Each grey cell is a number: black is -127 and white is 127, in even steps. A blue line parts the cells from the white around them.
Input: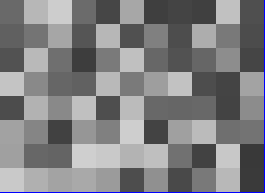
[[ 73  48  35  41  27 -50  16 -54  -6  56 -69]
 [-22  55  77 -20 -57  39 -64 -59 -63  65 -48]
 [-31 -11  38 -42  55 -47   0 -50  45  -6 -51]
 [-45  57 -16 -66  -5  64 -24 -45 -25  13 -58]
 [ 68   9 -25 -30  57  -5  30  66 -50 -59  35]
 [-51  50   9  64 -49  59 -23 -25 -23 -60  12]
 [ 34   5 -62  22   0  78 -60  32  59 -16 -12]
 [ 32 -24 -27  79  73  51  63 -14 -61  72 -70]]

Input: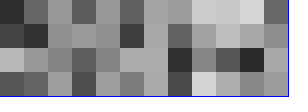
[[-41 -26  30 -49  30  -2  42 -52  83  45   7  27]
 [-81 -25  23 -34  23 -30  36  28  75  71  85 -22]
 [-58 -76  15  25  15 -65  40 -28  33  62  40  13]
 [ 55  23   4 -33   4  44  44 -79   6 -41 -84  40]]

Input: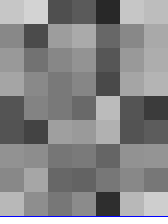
[[ 56  14  -8  11 -81  56  78]
 [ 70  83 -48 -37 -87  70  61]
 [  8 -52  29  42 -24   8  41]
 [ 25 -13   7  19 -41  25  45]
 [ 37   9  -6   6 -54  37  52]
 [-43   3  -6 -22  59 -43 -68]
 [-44 -60  31  26  49 -44 -35]
 [ 18  13  -9  -5 -26  18  20]
 [  8  38 -24 -28  -8   8  -8]]

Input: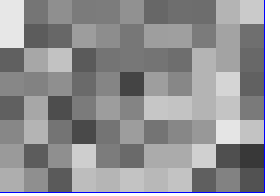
[[ 46  15 -37  61  53  67  56  67 -32   2 -45]
 [103 -10  15  -4  -3  17 -24 -17 -18  52  74]
 [103 -35 -24  29  13  -8  30  31  -4  35 -16]
 [-31  39  66 -37 -11  -8 -11 -17  52  35 -23]
 [  7   2  15 -21   5 -59  30   7  52  85 -30]
 [-31  39 -50  -4  29   4  70  67  52  68  -5]
 [  7  52 -11 -54 -11  29 -11   7  24 101  67]
 [ 26 -35  15  78  -3 -21  43  43  80 -48 -71]]

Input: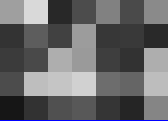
[[-105  -77  -47  -39  -74  -90    5]
 [  31   89  -87  -51    1  -53   10]
 [ -76  -34  -62   28  -72  -70  -86]
 [ -68  -54   46   26  -65  -77   46]
 [ -51   62   69   81  -18  -26   61]]

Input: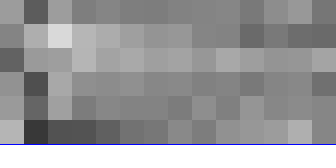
[[ 53 -71 -45 -44 -31 -13  -8   9  -2  17  23  28  47   6]
 [ 28 -35  29  -1   5  -1  -2   2   4   6  -6  13  24  -9]
 [  4  46  89  54  44  31  20  23   5   3 -21  -6 -18 -21]
 [-29  26  30  53  35  41  31  35  23  40  30  20  22  36]
 [ 18 -48  40  15  12  16   7   9   1   4  -6   5   8 -15]
 [ 26 -26  32  -3   7   3   3  -3  14   0  21   7  11   6]]
